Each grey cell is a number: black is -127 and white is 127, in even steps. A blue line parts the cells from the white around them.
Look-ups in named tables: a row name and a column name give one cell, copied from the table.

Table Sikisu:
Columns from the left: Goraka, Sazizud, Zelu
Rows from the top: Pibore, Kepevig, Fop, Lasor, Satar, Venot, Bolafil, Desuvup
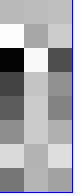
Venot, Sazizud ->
75
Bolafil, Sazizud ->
51
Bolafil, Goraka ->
90
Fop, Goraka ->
-123
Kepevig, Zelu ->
76
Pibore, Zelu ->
63
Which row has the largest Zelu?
Bolafil

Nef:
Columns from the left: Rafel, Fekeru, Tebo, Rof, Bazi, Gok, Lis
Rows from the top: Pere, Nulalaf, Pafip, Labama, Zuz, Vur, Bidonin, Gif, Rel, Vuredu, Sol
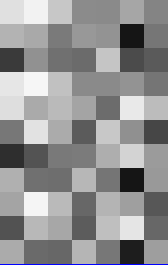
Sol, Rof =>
53
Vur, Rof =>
-36
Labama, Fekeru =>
118
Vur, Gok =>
16
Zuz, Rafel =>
94
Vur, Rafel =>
-8
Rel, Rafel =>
36
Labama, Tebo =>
65
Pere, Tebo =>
71
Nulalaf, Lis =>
-9
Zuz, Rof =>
36

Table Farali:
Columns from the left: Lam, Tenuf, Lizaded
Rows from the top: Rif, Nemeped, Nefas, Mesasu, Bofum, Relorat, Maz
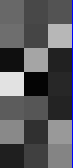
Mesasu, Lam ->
98
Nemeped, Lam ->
-17
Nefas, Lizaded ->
-94
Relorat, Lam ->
9
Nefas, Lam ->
-112
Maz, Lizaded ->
4
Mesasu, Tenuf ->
-123
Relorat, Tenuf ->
-79
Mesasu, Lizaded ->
-88
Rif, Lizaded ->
-44
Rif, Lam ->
-23
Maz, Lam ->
-96
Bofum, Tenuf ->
-41

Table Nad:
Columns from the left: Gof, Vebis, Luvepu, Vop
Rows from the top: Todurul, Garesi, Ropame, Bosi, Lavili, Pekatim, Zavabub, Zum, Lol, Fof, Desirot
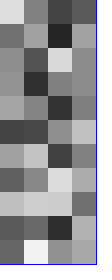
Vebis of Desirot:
114
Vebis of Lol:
79
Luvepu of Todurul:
-60
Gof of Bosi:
19
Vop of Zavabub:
2
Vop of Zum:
44
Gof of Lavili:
37
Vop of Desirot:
40
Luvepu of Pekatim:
15
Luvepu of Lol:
75
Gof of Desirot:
-25
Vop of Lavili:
-1
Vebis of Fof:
-22
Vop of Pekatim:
64

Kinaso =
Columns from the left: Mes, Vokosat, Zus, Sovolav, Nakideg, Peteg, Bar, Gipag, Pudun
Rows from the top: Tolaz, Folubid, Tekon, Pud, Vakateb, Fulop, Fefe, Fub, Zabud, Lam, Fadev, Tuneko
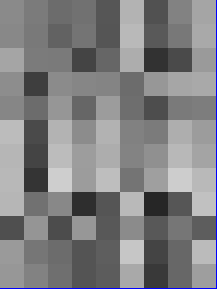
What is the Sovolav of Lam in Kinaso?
23
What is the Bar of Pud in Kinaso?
23
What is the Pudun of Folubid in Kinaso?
41
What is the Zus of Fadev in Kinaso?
-19
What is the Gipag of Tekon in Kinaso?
-53
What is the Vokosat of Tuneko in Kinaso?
2
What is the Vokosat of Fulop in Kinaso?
-53
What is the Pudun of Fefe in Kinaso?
36
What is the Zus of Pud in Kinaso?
11
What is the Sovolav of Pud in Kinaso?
6
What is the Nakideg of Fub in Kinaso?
62
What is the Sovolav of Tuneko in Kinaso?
-43
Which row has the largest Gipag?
Fub

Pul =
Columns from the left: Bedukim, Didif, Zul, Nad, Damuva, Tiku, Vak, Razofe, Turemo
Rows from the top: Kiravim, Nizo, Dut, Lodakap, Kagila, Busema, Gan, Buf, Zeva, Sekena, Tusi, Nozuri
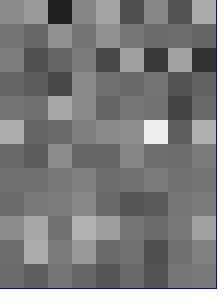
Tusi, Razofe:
-16
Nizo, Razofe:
-18
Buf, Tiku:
-14
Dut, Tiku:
31
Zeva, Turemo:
-5
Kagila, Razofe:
-59
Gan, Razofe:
-18
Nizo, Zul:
16
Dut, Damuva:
-55
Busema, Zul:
-21
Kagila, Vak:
-13

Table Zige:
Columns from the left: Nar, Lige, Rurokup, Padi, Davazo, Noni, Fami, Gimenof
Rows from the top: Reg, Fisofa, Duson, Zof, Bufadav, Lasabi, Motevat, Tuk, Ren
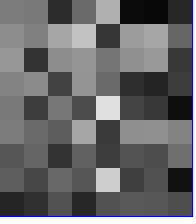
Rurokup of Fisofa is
37
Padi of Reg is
-21
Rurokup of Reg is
-83
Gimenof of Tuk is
-110
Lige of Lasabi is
-21
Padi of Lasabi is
37
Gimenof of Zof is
-67
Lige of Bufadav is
-66
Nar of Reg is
-3
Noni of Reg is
-116
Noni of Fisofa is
27
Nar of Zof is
2
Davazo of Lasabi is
-69
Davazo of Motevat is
-67
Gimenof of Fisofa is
-25
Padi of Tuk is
-41

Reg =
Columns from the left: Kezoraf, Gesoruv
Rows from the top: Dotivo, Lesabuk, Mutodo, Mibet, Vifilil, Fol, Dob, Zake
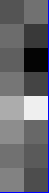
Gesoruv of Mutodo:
-123
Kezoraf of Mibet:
-9
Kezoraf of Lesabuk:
-19
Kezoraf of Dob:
-14
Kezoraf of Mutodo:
-32
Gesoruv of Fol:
-23
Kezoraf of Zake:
2
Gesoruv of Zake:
-50
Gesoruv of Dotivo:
-14
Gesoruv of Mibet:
-59
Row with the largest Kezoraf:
Vifilil

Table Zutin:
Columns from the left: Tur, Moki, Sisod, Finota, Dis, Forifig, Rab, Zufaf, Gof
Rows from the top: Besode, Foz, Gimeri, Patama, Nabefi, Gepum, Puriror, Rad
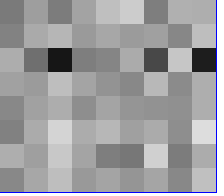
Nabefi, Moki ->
33
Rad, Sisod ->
62
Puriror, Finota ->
36
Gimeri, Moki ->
-16
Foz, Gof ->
62
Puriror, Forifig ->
-8
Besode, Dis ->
63
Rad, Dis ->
36
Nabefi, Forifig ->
21

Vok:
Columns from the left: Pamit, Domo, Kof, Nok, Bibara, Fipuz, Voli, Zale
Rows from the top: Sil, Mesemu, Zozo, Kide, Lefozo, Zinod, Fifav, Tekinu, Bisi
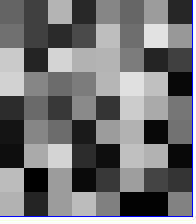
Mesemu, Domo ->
-62
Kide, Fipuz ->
96
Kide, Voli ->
63
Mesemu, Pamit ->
-15
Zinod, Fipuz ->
50
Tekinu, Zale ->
-75
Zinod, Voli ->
-118
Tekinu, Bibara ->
-70
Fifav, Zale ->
-118
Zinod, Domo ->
6
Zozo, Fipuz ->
-2
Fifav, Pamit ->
-113
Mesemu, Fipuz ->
-16
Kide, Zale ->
-119
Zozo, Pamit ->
73
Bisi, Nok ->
59
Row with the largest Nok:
Bisi

